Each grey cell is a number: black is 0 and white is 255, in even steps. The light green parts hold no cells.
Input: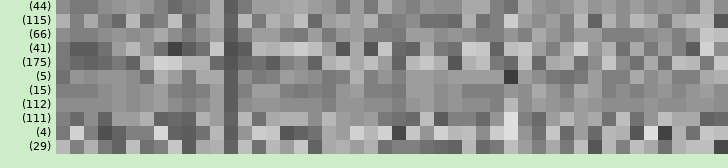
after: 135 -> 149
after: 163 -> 169

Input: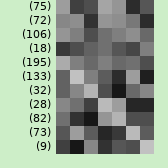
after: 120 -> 44
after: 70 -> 127

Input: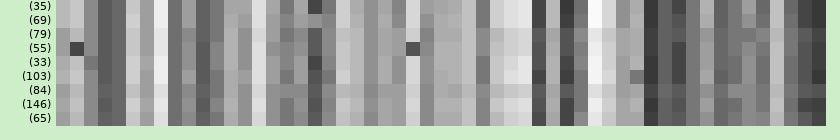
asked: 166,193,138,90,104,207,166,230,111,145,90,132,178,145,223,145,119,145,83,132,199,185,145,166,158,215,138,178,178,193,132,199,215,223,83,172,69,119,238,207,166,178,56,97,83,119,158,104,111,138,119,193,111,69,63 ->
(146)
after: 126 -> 238
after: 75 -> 166
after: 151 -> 104

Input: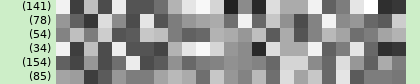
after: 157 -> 62
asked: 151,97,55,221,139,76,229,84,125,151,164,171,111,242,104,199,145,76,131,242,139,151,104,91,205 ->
(78)
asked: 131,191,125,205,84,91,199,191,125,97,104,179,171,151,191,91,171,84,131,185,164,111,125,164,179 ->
(54)

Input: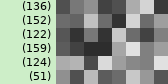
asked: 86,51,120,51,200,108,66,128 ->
(122)
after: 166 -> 225
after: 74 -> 218
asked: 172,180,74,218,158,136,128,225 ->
(124)
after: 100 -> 193

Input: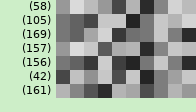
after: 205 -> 63
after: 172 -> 180
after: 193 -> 145
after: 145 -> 199
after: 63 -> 36
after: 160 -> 199

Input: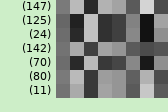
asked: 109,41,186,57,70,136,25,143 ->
(70)
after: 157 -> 149

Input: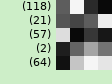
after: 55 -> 23
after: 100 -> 164

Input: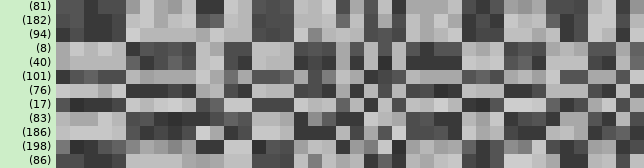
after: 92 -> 57
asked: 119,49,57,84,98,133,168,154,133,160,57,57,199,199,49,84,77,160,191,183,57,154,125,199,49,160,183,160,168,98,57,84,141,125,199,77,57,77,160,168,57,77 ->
(198)
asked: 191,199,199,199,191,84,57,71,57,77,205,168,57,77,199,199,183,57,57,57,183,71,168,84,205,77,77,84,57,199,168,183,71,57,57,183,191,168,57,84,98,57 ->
(186)
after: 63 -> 148

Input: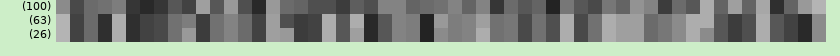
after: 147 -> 131
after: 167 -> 47
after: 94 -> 79

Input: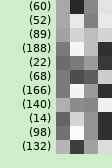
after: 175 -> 141
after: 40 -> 135
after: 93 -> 205
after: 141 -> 135
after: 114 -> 252
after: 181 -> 62
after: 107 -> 122

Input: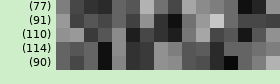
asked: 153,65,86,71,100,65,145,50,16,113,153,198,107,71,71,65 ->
(91)
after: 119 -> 166
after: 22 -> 86
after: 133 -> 50
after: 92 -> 42
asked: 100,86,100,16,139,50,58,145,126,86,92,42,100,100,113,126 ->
(114)
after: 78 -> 42

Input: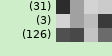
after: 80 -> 72
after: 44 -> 161
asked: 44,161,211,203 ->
(31)
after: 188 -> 58

